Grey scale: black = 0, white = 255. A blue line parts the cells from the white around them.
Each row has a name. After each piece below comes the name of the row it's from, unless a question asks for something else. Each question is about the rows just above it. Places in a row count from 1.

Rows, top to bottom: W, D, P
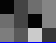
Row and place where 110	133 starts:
W, 3
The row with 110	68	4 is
D
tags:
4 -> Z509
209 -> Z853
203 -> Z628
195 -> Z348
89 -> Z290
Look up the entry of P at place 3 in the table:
Z628
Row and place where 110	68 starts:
D, 1
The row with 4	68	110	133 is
W

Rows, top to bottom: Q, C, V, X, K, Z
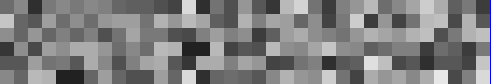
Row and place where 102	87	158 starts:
C, 2
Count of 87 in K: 8
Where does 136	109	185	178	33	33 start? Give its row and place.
X, 10
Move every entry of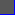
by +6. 93

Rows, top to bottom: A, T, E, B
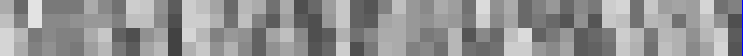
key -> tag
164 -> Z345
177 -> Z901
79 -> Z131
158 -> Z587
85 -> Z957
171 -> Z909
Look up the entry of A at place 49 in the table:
Z345
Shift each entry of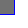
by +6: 119

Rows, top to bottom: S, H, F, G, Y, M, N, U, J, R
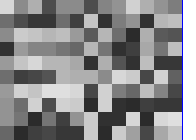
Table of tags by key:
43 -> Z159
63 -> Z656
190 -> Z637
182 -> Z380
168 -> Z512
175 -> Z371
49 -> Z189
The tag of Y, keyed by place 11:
Z637
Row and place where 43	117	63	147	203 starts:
J, 3
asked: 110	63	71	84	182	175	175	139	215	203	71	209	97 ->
M
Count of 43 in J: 2

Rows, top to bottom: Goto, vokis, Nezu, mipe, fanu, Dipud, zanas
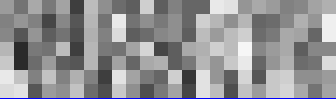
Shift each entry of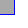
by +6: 175
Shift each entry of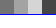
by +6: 121	169	219	76
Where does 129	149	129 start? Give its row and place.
vokis, 1
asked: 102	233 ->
Goto

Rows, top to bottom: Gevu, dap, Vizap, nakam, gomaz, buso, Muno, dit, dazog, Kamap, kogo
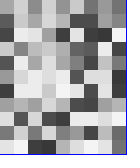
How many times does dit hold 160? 3
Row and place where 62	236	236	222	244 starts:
dazog, 5
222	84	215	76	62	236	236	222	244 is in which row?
dazog
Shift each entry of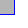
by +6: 187
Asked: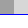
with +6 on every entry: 166	221
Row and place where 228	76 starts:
Muno, 6

